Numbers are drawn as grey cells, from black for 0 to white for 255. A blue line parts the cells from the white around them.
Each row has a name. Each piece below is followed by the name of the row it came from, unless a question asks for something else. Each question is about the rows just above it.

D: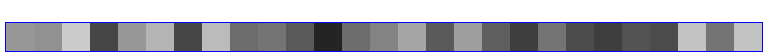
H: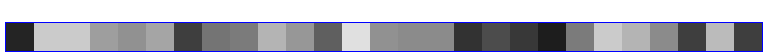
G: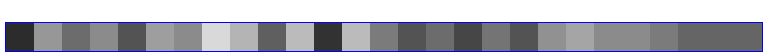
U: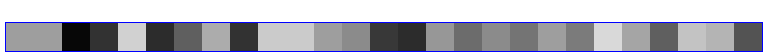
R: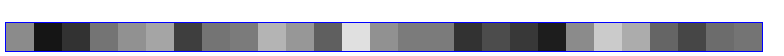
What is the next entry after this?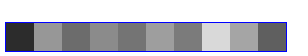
[195]
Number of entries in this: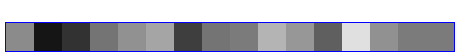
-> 16
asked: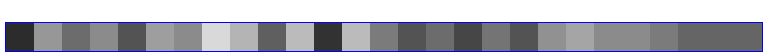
G
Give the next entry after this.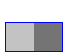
[195]
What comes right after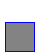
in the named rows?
[165]
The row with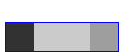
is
U
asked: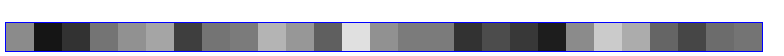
R

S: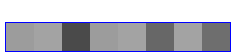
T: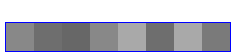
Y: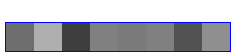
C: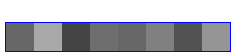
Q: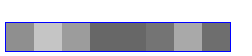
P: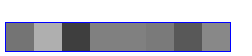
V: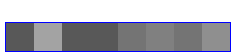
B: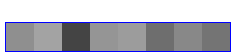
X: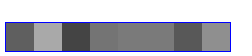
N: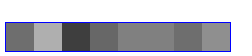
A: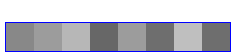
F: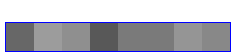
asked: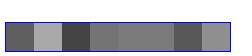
X
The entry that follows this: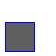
[169]

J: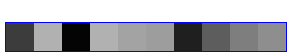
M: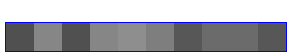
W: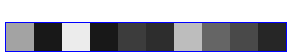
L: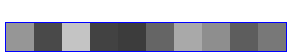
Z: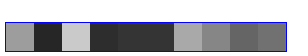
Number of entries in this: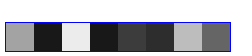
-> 8
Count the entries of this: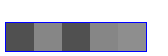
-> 5
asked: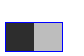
W

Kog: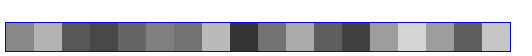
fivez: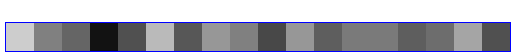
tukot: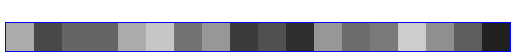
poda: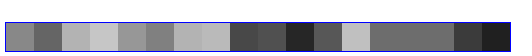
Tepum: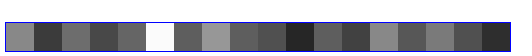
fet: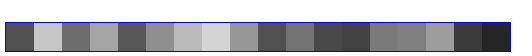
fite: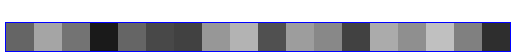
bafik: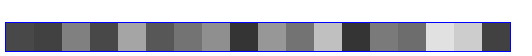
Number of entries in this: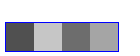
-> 4
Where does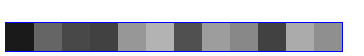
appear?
fite

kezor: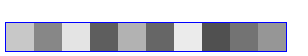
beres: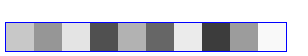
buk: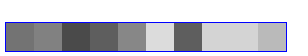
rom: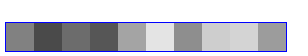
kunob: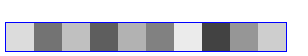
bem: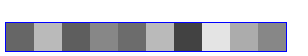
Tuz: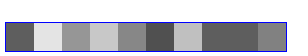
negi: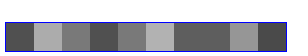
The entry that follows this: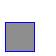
[206]
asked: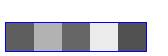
kezor
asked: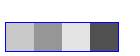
beres
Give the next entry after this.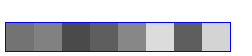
[212]
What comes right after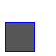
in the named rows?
[164]
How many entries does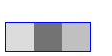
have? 3

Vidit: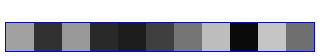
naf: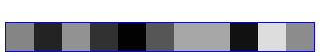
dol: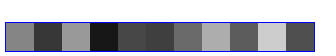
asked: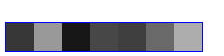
dol
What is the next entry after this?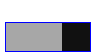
[221]
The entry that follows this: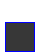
[153]

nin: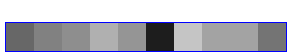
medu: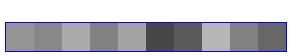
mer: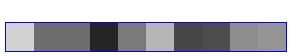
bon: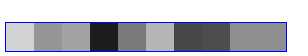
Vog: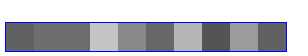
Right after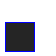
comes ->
[122]
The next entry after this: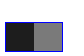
[182]
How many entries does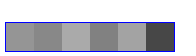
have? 6
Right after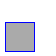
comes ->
[129]
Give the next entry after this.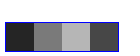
[77]
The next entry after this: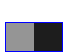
[197]
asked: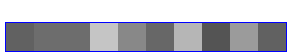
Vog

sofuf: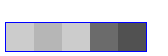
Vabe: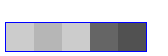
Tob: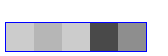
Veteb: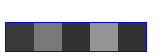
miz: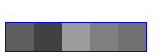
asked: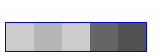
Vabe
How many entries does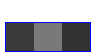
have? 3
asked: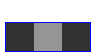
Veteb
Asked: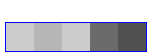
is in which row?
sofuf
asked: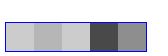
Tob

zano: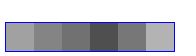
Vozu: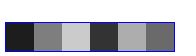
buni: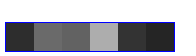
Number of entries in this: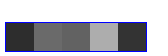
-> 5
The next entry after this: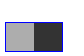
[37]
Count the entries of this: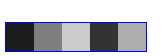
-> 5

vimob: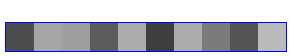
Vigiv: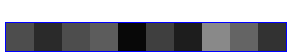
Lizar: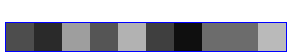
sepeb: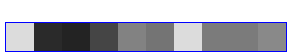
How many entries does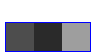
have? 3
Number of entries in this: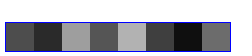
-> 8
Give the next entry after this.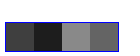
[50]
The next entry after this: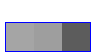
[172]
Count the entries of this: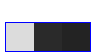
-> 3
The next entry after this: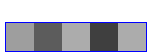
[123]

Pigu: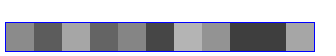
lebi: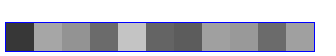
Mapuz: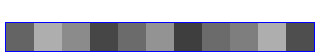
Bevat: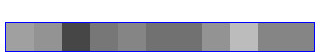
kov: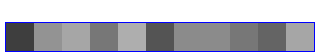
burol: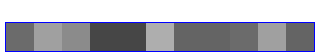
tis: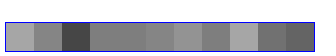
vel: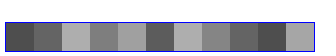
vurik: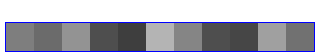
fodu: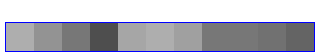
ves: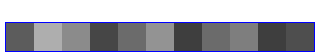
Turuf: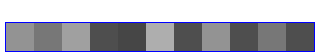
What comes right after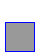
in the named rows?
[107]
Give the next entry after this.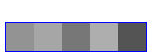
[139]
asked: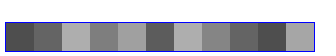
vel
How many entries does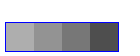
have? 4
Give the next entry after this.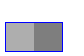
[160]
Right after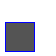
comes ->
[139]

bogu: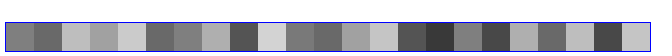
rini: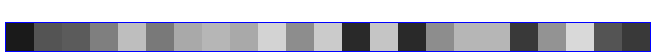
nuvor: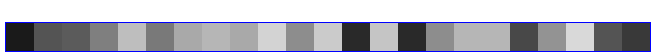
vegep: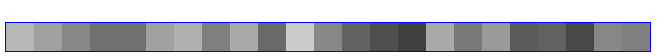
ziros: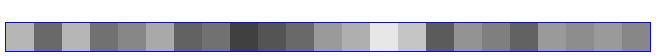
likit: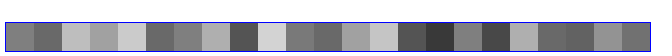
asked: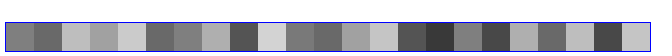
bogu
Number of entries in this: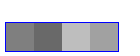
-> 4

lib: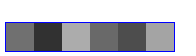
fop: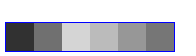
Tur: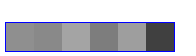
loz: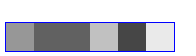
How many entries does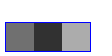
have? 3
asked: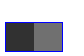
fop
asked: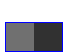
lib

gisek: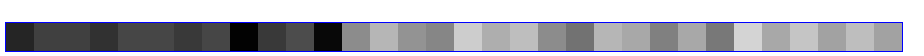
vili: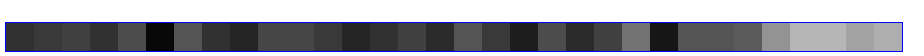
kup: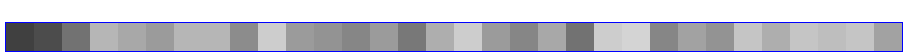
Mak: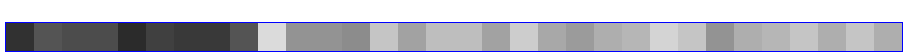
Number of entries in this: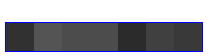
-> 7
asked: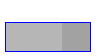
vili

